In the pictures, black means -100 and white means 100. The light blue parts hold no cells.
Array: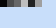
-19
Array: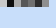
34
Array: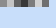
-23
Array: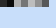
38
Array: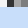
31
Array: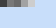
-17
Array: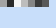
92
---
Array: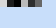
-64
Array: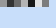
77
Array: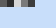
-4
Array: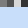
69
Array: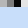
-94
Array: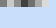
34
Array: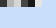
-82
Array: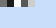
-32
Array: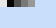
-6
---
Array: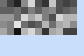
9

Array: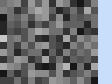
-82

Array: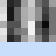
79

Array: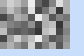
-44

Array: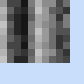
41
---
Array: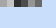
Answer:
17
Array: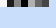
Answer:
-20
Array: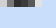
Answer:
-30
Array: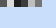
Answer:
49
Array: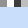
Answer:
-52
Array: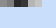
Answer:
42
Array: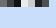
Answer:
-75
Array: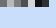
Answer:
-86
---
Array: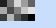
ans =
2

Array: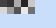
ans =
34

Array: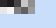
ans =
-46

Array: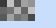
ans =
39

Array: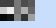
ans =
-7

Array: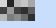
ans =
-50

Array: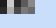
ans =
-67
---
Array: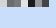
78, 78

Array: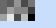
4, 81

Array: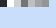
-9, 99

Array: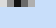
-85, 72

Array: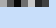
-14, 57

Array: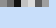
51, 72

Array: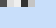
87, 87

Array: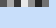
82, 82

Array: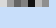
1, 70

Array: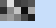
53, 76
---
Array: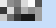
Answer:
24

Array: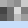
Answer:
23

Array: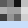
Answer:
62

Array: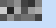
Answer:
-49

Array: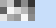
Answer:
9

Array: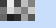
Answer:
-31

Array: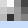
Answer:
2

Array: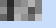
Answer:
50

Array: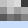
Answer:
3

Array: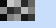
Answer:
-57
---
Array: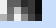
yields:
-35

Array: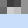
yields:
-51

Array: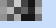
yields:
-22

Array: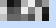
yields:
5

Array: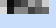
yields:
26

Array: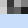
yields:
-57

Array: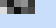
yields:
1

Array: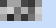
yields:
40

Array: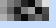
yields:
27
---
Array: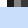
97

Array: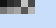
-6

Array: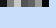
-83

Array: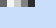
-19

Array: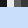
-81

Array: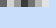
-20

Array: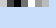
59

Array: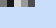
-5
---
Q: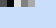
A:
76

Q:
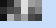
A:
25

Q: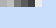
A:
-28

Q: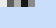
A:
40

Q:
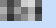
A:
13

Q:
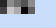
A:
34

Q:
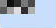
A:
74

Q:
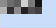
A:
-73
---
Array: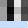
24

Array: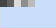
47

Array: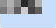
-36

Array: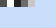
56

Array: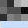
-12

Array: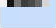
-42

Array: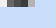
41
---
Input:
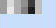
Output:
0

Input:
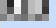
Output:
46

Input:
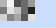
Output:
52

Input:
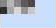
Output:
69

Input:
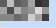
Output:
15

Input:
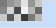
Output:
88
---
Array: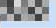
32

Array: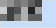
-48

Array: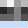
45

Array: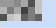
53

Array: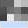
46

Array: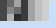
62

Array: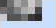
22
